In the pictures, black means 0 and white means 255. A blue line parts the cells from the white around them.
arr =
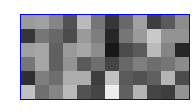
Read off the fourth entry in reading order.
82
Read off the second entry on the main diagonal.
118
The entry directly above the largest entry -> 193
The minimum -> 24
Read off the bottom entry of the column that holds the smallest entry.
237
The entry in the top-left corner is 154
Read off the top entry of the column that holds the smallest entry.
54
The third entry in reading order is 133
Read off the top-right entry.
140
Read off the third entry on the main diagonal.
96
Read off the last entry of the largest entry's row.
147
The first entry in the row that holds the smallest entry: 160
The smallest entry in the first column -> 47
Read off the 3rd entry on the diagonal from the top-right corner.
186
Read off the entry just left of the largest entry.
69
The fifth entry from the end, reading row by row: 96
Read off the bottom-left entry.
193
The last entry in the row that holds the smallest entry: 39
